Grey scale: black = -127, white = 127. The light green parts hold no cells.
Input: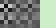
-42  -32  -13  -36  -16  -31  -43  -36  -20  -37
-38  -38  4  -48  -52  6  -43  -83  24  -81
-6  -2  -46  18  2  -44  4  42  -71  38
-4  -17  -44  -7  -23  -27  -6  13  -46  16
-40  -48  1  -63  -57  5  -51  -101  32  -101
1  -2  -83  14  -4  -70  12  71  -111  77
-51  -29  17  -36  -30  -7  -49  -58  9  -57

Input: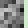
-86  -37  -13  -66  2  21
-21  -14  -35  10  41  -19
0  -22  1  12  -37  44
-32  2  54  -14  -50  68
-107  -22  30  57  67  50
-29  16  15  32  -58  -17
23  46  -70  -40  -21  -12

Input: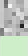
68  68  33  68  50  62  3
30  50  57  68  88  99  -3
91  -91  36  60  53  38  76
66  6  57  68  22  39  70
12  87  57  68  56  52  70
68  85  94  13  56  52  70
74  38  86  68  56  52  74
83  50  57  68  116  -8  70
85  40  41  68  73  -23  70

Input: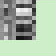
43  -84  -92  -107  -106  25  -3  82  18
-27  1  6  -8  0  20  -16  9  20
19  -74  -76  -98  -90  27  -12  76  24
8  -65  -56  -83  -67  16  -10  65  15
-73  39  60  38  55  13  -26  -20  20
51  -24  -40  -25  -37  -2  18  21  -6
-53  64  74  75  84  -5  -8  -52  5
-81  86  110  102  114  -7  -14  -66  2
-5  -55  -50  -75  -59  24  -18  56  25
-73  42  64  44  64  7  -24  -27  16

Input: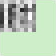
4  103  22  82  52  4  76  88  37
19  64  44  45  83  27  -30  94  -38
40  51  13  -13  75  34  -75  112  -75
15  125  17  24  58  -9  -37  90  -72
26  121  -3  56  56  -32  -65  109  -73
-15  2  -58  -90  72  18  -66  81  -41
-32  110  -27  81  50  -61  -31  108  -28
71  110  92  35  103  50  59  89  66

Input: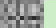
44  -46  10  -18  3  13  -38  35  -15  40  31
22  18  66  32  1  65  -43  51  35  2  28
1  -55  -85  -57  -5  -81  36  -39  -64  24  -15
33  17  54  30  4  53  -39  52  21  10  19
-24  44  71  38  -7  71  -17  29  59  -34  29
9  25  60  33  -4  58  -27  44  36  -9  22
45  -17  1  -1  6  1  -26  25  -20  34  -1

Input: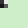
-35  -106
105  -74

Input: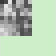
-35  -33  -48  40  12  47  84  65
-45  -16  -47  -12  43  48  64  93
13  49  -34  0  24  49  45  60
-50  5  -31  -41  6  -7  30  19
-10  -33  -49  -41  33  -30  24  -37
70  31  63  -33  84  45  84  45
-2  40  8  -29  9  90  87  13
-36  -42  15  49  -14  55  99  -11
69  -43  49  63  -60  98  -54  -71

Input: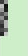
68  -90
-27  -53
54  -78
52  -43
-72  13
2  -42
-97  25
-108  64
24  -67
